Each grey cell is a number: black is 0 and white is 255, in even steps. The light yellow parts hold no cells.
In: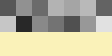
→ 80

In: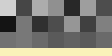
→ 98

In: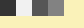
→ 241

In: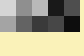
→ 58

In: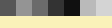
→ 16

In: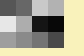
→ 138

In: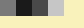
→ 25
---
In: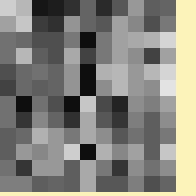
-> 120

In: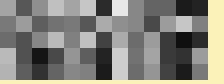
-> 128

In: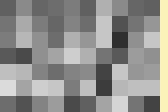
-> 150

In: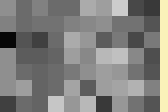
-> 84

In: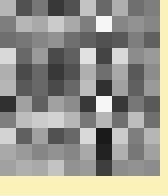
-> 134
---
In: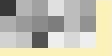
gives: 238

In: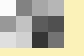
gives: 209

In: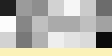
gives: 226

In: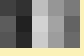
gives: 203

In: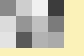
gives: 89

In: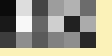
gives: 129
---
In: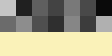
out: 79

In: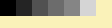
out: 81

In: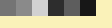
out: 209

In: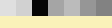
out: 5

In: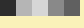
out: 214

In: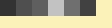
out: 95

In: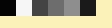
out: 68

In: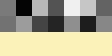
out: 68

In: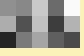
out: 165

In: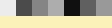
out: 133
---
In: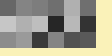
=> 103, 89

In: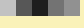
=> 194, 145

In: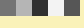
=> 116, 86

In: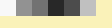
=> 248, 192

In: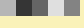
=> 182, 131

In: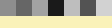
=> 142, 210

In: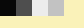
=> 8, 194

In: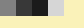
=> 129, 214
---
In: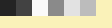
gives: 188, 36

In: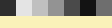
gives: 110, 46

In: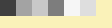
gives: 222, 63

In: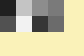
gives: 122, 81

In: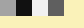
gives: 95, 163

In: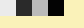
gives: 3, 235

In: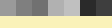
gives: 62, 154

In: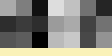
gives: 37, 85

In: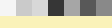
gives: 137, 245

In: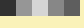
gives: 94, 49
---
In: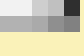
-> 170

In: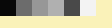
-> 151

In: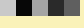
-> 164

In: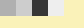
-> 54

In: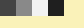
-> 242

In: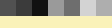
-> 17

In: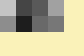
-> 105

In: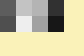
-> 161
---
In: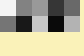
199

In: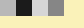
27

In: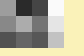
101

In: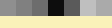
90

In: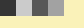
203

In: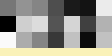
193

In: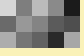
98

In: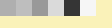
218

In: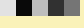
189
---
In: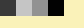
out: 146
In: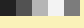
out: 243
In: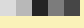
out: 124
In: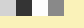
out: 253
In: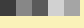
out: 209
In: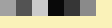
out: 54
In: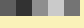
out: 202
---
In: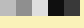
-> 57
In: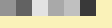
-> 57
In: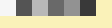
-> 57
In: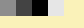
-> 230
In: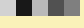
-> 127
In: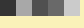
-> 203
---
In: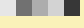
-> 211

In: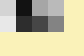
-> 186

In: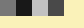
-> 73

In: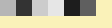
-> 230

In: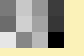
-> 60

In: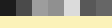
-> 144

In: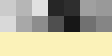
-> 38

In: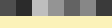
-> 148
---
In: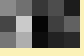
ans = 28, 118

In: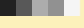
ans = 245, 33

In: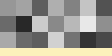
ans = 81, 169

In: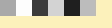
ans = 188, 168

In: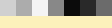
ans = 107, 208

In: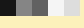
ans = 221, 22

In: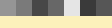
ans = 86, 149

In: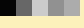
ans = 172, 5

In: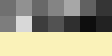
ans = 53, 125

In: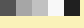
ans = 32, 84
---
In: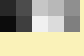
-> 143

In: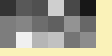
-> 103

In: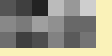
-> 104

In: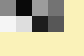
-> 115

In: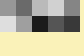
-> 133

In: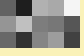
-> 86

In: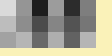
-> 118

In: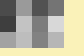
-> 216

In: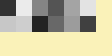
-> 227
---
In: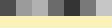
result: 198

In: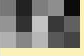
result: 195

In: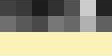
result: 204

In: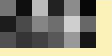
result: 207

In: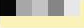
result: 231

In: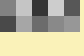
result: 205

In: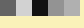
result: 210

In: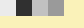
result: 235

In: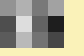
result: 221

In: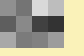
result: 217
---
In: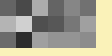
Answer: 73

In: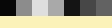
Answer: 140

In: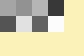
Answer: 146

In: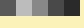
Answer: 188

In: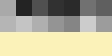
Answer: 35

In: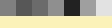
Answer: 87

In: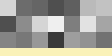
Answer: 108

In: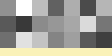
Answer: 255

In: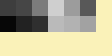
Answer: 70

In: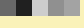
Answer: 32
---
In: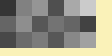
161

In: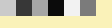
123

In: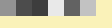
194

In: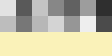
75

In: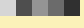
48

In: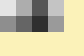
154

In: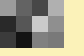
121
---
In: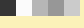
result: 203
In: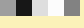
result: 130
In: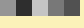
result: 81
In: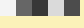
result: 76
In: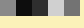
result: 115
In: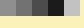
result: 194
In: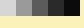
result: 11
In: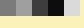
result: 218
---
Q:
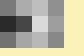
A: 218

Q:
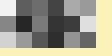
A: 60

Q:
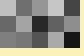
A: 97

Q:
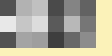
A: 184

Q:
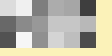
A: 198

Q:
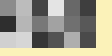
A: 112

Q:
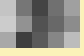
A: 105
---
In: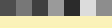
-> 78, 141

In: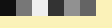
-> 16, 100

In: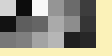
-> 212, 39

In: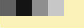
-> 97, 199

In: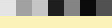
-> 228, 81

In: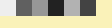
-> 238, 67
